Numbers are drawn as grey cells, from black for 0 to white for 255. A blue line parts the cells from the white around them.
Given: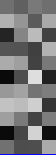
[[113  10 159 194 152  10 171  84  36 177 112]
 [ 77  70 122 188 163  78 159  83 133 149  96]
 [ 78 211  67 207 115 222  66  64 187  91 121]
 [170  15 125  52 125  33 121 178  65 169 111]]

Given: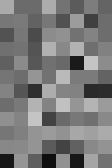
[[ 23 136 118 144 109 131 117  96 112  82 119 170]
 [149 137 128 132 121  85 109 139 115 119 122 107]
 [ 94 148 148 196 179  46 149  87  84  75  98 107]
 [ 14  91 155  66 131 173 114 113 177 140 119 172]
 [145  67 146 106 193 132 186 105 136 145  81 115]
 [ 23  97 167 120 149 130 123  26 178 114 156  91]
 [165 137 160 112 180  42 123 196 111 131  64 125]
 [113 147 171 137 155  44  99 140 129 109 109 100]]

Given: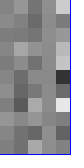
[[127 134 149 127 142 133 124 134 125 138 132]
 [113 114 136  90 103 109 140 166 123 129 150]
 [169 103 149 170 120 138 114 146 117 107 116]
 [142 143 134 140 139 137 139 140 142 140 143]
 [130  99 126 231 107  51 196 185 152 123 204]]

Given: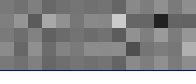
[[121 139 122 127 121]
 [113 103 110 149 113]
 [128 144 130  91 127]
 [103 108  97 168 104]
 [111 131 107 145 112]
 [117 122 115 119 117]
 [112 140 108 137 112]
 [116 139 114 135 115]
 [100 141  92 203 101]
 [138  79 145 102 137]
 [126 117 127 102 125]
 [144 125 154  34 144]
 [123 119 124 100 122]
 [141 176 150  99 142]]

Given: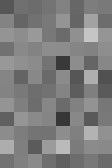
[[114 173 140  96 148 131 133 152 113 148 131  87]
 [128 127 125 149 127 121 100 144 137 141 101 112]
 [138  91 116 138 109 110 136 139 131 153 113 108]
 [110 155 115 133 135 114 106 116 141 120 121 116]
 [ 95 186 141  55 107 132 139  57 140 107 148 130]
 [109 123 128 136 129  93  86 141 133 144 101 103]
 [120 139 179  89 147 127 174 101 130 197 162 125]
 [106 137 145 121 119  90  81 135 142 149 109 121]]

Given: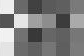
[[228 241  84 237]
 [107 114 230 105]
 [ 96  56 160  65]
 [118 102 141  90]
 [ 95  96  60  95]
 [123 119 170 122]]

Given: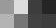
[[180 154]
 [118 220]
 [ 66  61]
 [ 62  37]]
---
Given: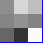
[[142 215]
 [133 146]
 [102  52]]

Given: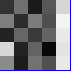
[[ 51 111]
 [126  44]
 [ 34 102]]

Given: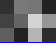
[[ 49 121]
 [ 66 100]
 [ 95  34]]

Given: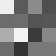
[[238  90]
 [108 110]
 [173 243]]

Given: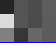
[[ 37  84]
 [219  84]
 [128  54]]

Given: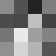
[[140  82]
 [ 75  72]
 [118 233]]

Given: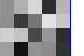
[[145 176]
 [143  57]
 [208 195]]

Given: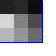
[[ 33  39]
 [212 130]
 [183 149]]

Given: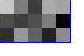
[[199 123]
 [ 76  62]
 [ 47 151]]
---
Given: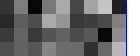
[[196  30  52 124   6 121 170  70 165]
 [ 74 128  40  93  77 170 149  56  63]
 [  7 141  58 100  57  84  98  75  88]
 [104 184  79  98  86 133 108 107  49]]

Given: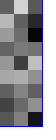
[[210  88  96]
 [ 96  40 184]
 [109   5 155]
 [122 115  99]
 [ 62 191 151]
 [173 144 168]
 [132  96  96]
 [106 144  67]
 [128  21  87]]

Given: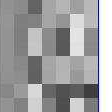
[[159 184 145 139  99 165 180]
 [220 187 149 127 129 165 148]
 [228 141 146 126 195 139  90]
 [225 138 147 128 197 138  89]
 [163 185 146 137  98 166 179]
 [153 180 145 141  97 164 180]
 [ 92  63 135 154 216 101  81]
 [211 123 146 129 208 130  78]]

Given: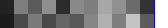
[[108  51  35 126  91 143  44 138 126 167 145]
 [196  91  27  74 123  73 101  88 134 177 126]]

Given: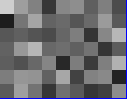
[[127  76 206 158 129  55 135 142  95]
 [155  89  29 117 165  99 106  85 106]
 [135 183  87  96  84  75 102 126  52]
 [ 53  92  98 152 182 104 110  96 115]
 [127 177  94  81 104 133  40 125  59]
 [137  35 125 150 147  97 167  66 130]
 [ 64 141  91 159 115  54 112  89  54]]

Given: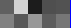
[[ 79  82  96 211  28]
 [ 93 118 129  88 152]]
